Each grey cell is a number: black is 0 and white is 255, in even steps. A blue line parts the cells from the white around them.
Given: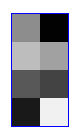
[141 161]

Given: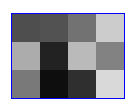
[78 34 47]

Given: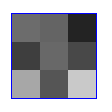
[108 104 201]

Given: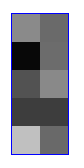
[138 108]

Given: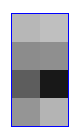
[183 143]

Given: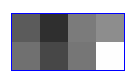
[91 71]
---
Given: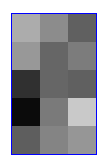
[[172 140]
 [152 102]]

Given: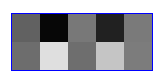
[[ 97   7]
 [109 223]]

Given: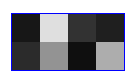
[[ 23 223]
 [ 43 147]]

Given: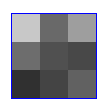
[[200 105]
 [109  80]]

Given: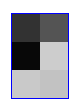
[[ 50  84]
 [  8 205]]

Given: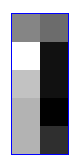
[[133 108]
 [255  17]]

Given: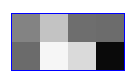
[[131 195]
 [107 246]]
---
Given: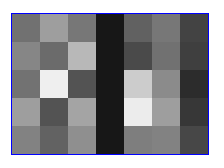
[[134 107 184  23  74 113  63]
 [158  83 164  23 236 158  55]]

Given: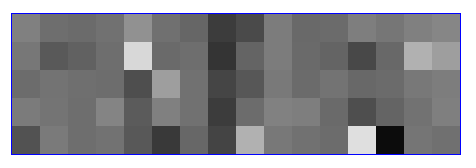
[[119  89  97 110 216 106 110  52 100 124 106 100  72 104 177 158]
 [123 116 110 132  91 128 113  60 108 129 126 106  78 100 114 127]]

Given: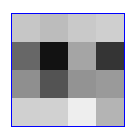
[[103  18 165  52]
 [208 209 238 180]]

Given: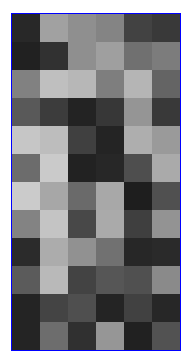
[[ 33  49 143 159 112 124]
 [ 89  60  35  55 149  57]
 [108 202  34  39  78 170]
 [131 196  72 170  63 147]
 [ 91 185  67  86  80 138]
 [ 36 109  48 150  33  82]]

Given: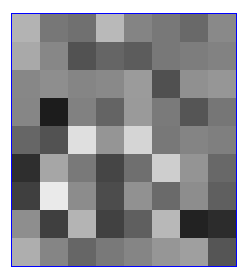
[[169 135  82 101  92 120 125 130]
 [134  28 129 100 154 122  85 118]
 [ 46 166 121  69 111 206 148 104]
 [142  63 180  65  95 184  34  44]]

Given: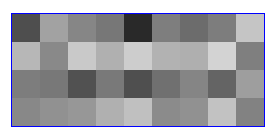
[[183 137 201 176 205 178 175 211 127]
 [136 145 151 176 192 139 145 194 130]]
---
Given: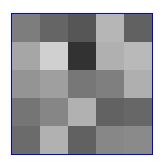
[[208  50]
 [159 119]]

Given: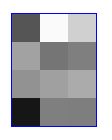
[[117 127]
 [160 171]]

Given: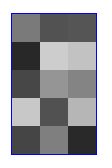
[[205 194]
 [149 132]]

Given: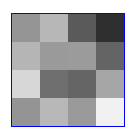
[[154 155]
 [111 101]]

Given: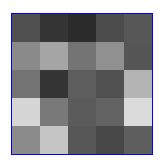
[[165 116]
 [ 53  93]]

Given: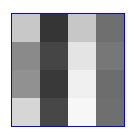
[[ 69 228]
 [ 57 240]]
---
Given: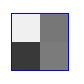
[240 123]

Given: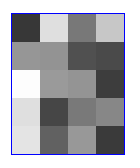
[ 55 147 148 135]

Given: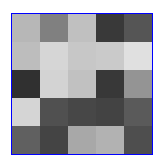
[183 214 193  67  78]

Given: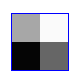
[167 102]

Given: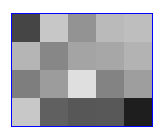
[ 69 135 223  88]

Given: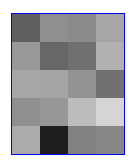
[ 95 103 147 213]

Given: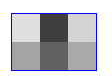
[223  97]

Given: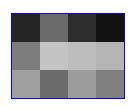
[ 37 196 156]

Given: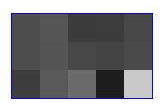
[ 77  84 106]
